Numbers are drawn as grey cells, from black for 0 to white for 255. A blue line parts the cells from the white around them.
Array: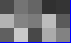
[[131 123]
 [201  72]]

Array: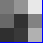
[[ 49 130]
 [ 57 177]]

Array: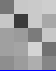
[[ 59 202]
 [155 123]]

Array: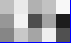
[[242  77]
 [200 165]]

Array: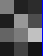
[[152  77]
 [123 193]]

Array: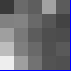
[[131 105]
 [121  92]]

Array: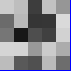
[[185  53]
 [ 23  78]]

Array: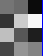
[[204 248]
 [ 87  30]]

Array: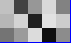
[[212  32]
 [155 220]]
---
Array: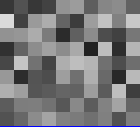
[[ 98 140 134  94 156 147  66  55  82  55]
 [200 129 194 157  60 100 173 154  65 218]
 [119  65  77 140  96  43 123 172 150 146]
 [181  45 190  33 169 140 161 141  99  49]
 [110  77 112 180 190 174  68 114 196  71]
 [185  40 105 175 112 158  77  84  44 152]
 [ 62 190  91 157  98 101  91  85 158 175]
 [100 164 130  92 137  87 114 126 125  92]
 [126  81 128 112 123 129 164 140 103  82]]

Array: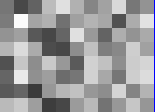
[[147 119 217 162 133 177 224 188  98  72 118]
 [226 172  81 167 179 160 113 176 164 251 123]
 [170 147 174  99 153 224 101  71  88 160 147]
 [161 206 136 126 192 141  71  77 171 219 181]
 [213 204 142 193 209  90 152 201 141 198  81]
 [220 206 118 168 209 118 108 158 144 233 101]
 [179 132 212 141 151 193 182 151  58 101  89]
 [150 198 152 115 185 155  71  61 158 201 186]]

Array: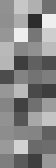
[[111 176 199 145]
 [238  44 172 143]
 [206 118 238 150]
 [187 145 135 185]
 [ 77  96  62 182]
 [126 115 131  76]
 [ 62  73 187 151]
 [156 112  65 133]
 [196 168  86 146]
 [ 96 132 134 141]
 [109 106 210 154]
 [152  62  90 126]]

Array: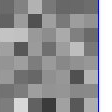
[[109 104 103 120 178 130 106]
 [146 157 121 159  81 156  98]
 [106 128 170 141 153 193 195]
 [120 190 157 111 155  87 160]
 [151 145 136 154 125 158 148]
 [179  80 151 144 103 110 153]
 [137 136 149 147 158 124 114]
 [174  88 161  59  97 216 125]]

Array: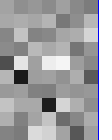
[[124 137 160 139 151 143 163]
 [183 142 120 180 166 173 168]
 [213 173 166 136 131 195 134]
 [149 117 180 169 185 129 139]
 [136 157 245 237 160 229  78]
 [ 90 174 146 161 158  26 182]
 [152 148 156 127 129 158 153]
 [142 175 213  29 169 169 195]
 [172 135 108 196 164 129 175]
 [160  87 163 210 219 123 131]]

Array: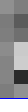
[[126 144]
 [ 91 123]
 [111 126]
 [202 140]
 [205 132]
 [ 42 133]
 [146 125]]
